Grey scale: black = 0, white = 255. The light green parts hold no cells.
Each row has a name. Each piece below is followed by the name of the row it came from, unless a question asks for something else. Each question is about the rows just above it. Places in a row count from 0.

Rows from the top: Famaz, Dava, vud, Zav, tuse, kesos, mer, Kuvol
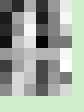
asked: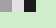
Dava
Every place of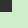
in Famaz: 3

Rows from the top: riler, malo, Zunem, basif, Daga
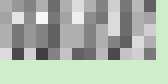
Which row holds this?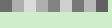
riler
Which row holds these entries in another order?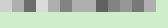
Zunem

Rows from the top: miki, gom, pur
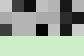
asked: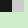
pur
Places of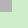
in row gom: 1 2
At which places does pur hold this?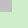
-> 4
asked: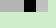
pur
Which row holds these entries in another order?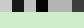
pur

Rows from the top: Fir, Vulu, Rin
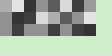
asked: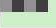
Rin
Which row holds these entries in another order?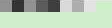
Vulu
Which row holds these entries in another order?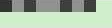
Rin
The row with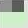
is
Fir
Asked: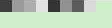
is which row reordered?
Fir
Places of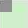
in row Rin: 0 2 3 5
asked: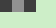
Rin

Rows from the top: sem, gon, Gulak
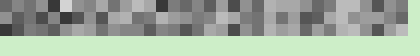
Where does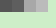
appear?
gon
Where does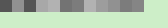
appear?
gon
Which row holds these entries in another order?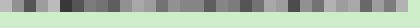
Gulak

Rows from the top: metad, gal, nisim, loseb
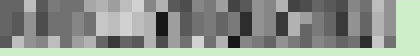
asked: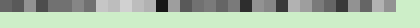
gal
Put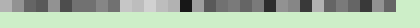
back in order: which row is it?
nisim
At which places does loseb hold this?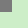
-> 21 24 27

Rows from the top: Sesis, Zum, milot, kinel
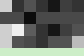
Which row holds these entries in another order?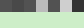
kinel
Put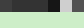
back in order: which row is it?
Sesis
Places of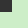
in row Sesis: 1 3 6
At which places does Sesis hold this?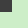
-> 5
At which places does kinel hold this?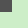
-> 1 4 5
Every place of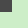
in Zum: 0 1 3 4 5 6
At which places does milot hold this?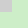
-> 0

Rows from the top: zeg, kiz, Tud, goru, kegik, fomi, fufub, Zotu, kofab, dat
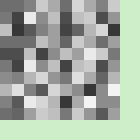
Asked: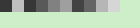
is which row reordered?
Tud
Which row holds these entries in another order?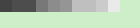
kiz
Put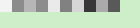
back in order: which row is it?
kofab

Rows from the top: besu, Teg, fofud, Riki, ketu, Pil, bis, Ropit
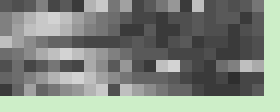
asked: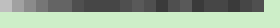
Riki
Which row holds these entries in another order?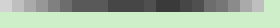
ketu
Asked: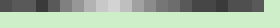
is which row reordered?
Teg
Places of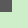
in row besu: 0 2 5 12 18 20

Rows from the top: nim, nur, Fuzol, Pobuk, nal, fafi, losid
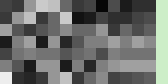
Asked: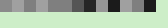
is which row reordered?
Pobuk
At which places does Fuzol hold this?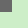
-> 4 6 7 10
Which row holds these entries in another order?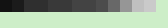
nur
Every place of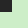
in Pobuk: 5
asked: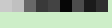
nim
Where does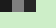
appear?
fafi

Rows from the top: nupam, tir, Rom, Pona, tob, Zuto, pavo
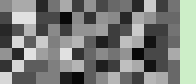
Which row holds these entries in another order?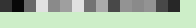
tob
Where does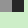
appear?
tob
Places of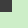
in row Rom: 3 5 9 12 13

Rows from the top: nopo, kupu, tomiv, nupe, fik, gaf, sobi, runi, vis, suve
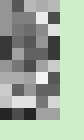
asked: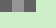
runi
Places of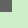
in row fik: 2 3
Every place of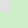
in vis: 1 2
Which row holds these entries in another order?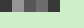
nupe
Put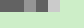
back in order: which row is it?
runi
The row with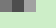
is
gaf
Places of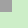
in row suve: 3 4

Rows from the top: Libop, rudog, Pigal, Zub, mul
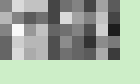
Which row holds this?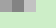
rudog
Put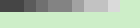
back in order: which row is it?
Libop

